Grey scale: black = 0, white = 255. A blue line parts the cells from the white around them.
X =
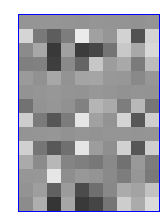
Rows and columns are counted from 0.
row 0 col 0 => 149
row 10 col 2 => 183
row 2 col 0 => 139
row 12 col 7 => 171
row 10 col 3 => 132
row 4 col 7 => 151
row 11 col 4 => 152
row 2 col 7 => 200
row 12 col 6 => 136
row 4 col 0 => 154
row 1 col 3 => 125
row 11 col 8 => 150
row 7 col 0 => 205
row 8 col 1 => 149
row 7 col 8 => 87
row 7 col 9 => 206
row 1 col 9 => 211
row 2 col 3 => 160
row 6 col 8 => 184
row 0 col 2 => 149
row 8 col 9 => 149
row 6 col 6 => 170
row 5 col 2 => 151
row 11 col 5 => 148
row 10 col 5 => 120
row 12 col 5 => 111
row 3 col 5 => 199
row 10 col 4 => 127
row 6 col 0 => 114
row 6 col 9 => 118
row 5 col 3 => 148
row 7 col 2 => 86
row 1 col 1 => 121
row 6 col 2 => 150

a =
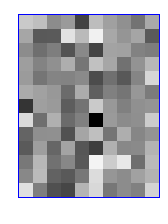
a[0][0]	201
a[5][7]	117
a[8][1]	143
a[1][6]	168
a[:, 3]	[154, 226, 83, 174, 131, 107, 93, 107, 81, 163, 135, 89, 70]
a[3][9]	184
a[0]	[201, 191, 140, 154, 66, 189, 160, 144, 115, 169]
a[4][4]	138
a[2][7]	161
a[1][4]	186
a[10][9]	186
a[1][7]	149
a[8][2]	144
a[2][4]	137
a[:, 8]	[115, 165, 130, 147, 133, 151, 144, 143, 134, 138, 110, 161, 129]
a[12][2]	80
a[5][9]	123
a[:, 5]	[189, 241, 68, 193, 76, 95, 202, 0, 191, 62, 244, 220, 216]
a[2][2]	126
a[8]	[100, 143, 144, 81, 165, 191, 116, 174, 134, 147]
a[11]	[136, 187, 98, 89, 119, 220, 150, 140, 161, 178]
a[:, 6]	[160, 168, 163, 166, 112, 128, 152, 154, 116, 177, 204, 150, 119]
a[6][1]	159
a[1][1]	89
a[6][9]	148

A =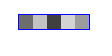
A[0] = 109
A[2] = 64
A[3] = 211
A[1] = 195

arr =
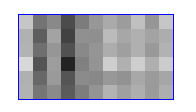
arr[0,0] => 198
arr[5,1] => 118
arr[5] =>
[178, 118, 138, 91, 125, 148, 179, 160, 174, 154, 174]
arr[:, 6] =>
[170, 187, 173, 206, 152, 179]
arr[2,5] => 149
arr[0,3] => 76
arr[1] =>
[177, 94, 163, 66, 144, 143, 187, 167, 176, 163, 173]
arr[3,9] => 175
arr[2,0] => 179
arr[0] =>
[198, 116, 137, 76, 124, 151, 170, 156, 192, 150, 198]
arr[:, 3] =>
[76, 66, 81, 35, 85, 91]
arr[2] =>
[179, 111, 150, 81, 137, 149, 173, 159, 176, 153, 178]
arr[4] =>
[176, 104, 154, 85, 139, 136, 152, 146, 168, 155, 166]

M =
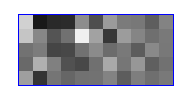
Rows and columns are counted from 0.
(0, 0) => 209
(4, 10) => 121
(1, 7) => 156
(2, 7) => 121
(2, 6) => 108
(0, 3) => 43
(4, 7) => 93
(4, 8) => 126
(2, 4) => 113
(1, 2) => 84
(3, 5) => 112
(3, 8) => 151
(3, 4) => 72
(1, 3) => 113
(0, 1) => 25
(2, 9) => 137
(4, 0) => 159

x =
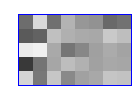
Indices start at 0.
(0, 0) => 109
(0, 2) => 112
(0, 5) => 146
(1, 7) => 190
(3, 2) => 166
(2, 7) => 163
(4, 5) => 168
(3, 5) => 161
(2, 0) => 235
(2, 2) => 169

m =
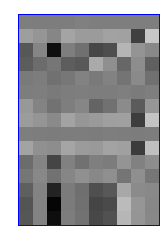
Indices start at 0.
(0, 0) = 126
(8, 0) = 126
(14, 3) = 125
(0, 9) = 126
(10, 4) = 113
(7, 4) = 150
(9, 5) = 153
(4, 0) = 122
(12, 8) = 139
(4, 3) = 119
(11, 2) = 114
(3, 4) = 88
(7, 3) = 163
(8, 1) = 125
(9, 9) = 191
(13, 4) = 112
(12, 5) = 79
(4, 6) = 130
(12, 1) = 131
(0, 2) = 125
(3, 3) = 93
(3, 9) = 96
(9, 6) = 163
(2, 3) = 126
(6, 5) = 100
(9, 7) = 160
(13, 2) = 5
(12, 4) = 111
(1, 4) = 155
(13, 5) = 69
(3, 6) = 143
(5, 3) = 125
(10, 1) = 132
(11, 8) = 143
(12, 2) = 35
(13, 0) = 84
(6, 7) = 139
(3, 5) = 170
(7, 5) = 154

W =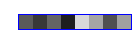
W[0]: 90
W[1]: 56
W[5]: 165
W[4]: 217

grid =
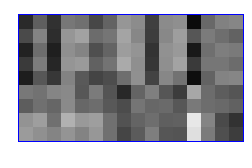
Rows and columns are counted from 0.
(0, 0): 42
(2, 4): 132
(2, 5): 79
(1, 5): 108
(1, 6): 117
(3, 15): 108
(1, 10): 136
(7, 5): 158
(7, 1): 158
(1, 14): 110
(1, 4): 162
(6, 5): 109
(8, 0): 155
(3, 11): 163
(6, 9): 103
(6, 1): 112
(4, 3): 131
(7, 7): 82
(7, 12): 231
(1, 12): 86
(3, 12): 58
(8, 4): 131
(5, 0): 120
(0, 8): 140
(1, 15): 98
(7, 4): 153
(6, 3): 138
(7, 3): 177
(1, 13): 123
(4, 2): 55
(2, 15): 122
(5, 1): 114
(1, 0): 74
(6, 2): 102
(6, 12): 121
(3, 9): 54

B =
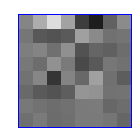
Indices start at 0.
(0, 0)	133
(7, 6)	117
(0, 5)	29
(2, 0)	126
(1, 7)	116
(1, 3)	90
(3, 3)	122
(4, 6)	112
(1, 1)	88
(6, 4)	122
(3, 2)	145
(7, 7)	102
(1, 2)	83
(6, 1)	114
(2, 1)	132
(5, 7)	115
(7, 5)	122
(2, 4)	82

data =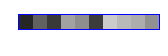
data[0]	38
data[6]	203
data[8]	173
